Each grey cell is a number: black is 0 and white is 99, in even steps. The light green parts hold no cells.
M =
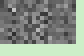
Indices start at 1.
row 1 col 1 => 27
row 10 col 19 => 51
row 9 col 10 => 31
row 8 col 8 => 31
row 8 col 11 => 46
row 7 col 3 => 50
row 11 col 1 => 50
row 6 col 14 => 38
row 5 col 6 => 57
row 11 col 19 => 44
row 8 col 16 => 52
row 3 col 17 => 47
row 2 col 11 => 51
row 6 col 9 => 61
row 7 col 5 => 51
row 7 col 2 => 48
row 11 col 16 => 50
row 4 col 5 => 41
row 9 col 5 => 44
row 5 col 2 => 39
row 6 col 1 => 47
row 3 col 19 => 32
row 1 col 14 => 39
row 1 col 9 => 44
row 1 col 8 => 50
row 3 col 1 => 36
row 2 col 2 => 39
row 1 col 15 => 40
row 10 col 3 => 22
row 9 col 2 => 45
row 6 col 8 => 26
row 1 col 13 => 37
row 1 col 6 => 33
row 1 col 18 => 44
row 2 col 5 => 36
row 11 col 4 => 26
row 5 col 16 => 34

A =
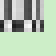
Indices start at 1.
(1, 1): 87
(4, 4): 87
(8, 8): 85
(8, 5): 28
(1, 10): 40
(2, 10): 41
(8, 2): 75
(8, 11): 30
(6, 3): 86
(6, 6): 27
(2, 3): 29
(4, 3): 29
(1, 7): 32
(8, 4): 22
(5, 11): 77
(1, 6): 79
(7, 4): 12
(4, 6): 79
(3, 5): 81
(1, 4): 87
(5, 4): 86
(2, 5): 80
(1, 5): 80
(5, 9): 87
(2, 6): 79

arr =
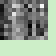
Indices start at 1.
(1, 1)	39
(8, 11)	21
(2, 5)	75
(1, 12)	36
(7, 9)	64
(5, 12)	46
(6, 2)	22
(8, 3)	28
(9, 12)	65
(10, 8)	46
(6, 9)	48
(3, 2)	34
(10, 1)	3
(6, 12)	37
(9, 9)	64
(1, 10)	32
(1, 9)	49
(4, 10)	44
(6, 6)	44
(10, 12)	47
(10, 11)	70
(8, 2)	33
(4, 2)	36
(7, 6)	52
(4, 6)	55
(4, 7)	33
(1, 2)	25
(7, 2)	60
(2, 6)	55
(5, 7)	30
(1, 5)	45
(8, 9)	57
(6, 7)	34

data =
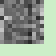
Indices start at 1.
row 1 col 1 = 25
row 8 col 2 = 36
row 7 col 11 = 29
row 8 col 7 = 37
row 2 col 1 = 52
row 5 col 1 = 22
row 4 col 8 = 25
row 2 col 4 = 31
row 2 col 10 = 51
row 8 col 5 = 33
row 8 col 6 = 33
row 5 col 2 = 78
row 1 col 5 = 31
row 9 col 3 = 33
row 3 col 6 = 40
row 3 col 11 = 72
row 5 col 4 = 42
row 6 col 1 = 68
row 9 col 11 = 50
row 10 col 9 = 63
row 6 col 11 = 76
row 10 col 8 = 39
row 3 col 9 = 61
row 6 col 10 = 45
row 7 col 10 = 38
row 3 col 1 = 69
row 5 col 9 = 54
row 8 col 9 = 43
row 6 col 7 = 41
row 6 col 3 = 49
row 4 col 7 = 51
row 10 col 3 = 31
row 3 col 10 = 51
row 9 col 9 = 67
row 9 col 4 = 52
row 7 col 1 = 67
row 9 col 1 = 61

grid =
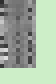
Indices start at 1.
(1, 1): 18
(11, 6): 49
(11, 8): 28
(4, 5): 44
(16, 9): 55
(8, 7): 47
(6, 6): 54
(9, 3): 53
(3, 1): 67
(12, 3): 55
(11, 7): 55
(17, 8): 64
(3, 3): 53
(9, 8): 25
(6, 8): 53
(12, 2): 22
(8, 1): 64
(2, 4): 45
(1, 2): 53
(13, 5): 33
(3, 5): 44
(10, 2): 49
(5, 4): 49
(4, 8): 55
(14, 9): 45
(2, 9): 53
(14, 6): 44
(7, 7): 48
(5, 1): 68
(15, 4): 55
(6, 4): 53
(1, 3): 48
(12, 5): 54
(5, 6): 50

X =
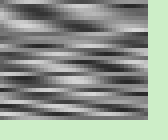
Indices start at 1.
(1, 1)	41
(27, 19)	64
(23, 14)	78
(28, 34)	22
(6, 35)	56
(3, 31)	42
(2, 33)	16
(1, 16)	44
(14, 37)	73
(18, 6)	29
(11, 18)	60
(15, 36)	44
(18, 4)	27
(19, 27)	59
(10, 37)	34
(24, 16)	45
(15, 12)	49
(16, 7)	77
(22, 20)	56
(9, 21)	61
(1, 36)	58
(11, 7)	47
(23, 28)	31
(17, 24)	26
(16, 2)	46
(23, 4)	32
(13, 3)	57
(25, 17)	48
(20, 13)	52
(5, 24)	62
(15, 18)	57
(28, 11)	40
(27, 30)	28
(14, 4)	27
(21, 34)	18
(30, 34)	45
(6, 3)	74
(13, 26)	38
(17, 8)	52

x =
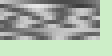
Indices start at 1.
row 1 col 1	77
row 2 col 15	58
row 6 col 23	57
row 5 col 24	71
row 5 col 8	59
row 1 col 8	49
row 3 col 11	76
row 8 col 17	77
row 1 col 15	30
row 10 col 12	40
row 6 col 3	43
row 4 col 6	41
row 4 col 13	70
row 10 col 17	65
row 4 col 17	39
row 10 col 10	40
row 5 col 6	75
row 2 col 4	56
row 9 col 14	71
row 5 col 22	36
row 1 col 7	53
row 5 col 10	36
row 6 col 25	38
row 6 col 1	35
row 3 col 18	53
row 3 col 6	43
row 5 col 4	37
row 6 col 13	36
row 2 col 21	24
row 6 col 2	37
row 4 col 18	48
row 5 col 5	55
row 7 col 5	71
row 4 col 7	36
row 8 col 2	39
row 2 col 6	74
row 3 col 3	42
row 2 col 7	81

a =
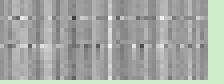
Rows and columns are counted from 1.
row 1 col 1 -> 56
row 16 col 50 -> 63
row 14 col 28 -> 78
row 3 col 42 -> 71
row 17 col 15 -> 48
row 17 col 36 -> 57
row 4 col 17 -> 64
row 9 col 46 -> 61
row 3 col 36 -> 62
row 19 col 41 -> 69
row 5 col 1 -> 64
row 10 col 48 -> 71
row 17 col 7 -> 70
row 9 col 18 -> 55
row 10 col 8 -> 59
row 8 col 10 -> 53
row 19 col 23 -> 57
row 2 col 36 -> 62
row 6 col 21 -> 61
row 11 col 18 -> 60
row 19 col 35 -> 60
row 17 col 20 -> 62
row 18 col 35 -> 58
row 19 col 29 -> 59
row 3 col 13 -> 71
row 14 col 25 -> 57
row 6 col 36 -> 63
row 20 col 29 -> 55
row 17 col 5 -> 68
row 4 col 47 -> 63
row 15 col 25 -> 58
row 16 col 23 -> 57
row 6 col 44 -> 64
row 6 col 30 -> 57
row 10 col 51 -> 52
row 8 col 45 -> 57
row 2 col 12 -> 71
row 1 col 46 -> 56
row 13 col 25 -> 53
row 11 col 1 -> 58

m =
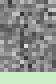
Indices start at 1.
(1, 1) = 61
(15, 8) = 47
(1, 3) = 23
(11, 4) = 58
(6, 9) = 71
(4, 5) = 75
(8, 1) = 39
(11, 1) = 74
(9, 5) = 52
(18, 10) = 59
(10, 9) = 38
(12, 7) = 86
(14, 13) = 57
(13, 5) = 62
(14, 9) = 69
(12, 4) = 44
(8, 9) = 56
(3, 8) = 50
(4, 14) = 36
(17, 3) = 53
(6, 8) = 58
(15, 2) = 46
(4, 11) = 35
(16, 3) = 54
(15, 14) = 45
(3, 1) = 46
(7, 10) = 63
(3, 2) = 57
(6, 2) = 51
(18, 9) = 44
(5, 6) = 60
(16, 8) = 45
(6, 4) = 54
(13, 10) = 45
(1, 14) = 67
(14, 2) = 59
